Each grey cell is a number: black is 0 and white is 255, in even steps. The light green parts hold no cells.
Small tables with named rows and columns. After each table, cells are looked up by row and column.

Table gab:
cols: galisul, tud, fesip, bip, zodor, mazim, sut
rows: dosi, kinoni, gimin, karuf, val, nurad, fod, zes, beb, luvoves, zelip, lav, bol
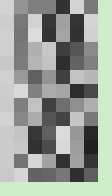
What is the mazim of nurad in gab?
194
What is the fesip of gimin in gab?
220
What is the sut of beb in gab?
121
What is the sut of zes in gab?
175
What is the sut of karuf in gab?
138
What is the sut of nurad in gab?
183
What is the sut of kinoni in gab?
212
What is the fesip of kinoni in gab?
210
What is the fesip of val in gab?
181
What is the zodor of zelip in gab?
215
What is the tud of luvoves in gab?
195
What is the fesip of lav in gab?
213
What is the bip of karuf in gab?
199
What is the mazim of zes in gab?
143
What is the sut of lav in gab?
53
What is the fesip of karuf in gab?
176

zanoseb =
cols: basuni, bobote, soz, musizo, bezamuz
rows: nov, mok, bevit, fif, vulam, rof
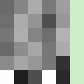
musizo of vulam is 120
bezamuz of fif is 170
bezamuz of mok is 151
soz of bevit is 132
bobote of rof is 30
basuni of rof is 252
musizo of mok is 79
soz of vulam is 150
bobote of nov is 134
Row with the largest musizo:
rof

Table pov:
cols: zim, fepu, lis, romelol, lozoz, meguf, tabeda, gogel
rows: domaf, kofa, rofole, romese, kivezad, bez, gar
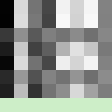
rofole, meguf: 139
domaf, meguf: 212
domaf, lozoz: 242
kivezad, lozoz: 238
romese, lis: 65
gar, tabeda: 162
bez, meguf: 148
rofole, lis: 89
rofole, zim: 57
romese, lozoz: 178

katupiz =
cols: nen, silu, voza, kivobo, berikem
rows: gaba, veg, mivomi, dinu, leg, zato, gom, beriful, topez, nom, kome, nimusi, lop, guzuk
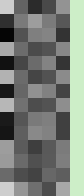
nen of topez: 26
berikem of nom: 64
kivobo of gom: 129
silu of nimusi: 106
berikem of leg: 52
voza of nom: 137

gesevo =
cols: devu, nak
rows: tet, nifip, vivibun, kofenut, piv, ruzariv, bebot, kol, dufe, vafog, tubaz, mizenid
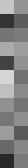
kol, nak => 116
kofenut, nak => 156
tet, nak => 146
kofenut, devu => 171
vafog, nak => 90
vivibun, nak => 123
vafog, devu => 156
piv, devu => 66
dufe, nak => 143
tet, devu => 197
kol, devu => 145
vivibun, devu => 117
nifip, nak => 93
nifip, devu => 51
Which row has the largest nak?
kofenut

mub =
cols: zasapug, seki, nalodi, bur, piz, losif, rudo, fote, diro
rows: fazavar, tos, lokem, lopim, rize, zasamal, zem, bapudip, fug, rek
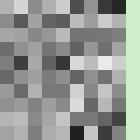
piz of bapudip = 137
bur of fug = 166
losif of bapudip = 218
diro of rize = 206
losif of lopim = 98
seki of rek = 177
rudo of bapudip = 102
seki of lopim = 144
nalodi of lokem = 136
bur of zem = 121
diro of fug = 67
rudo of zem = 136
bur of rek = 173

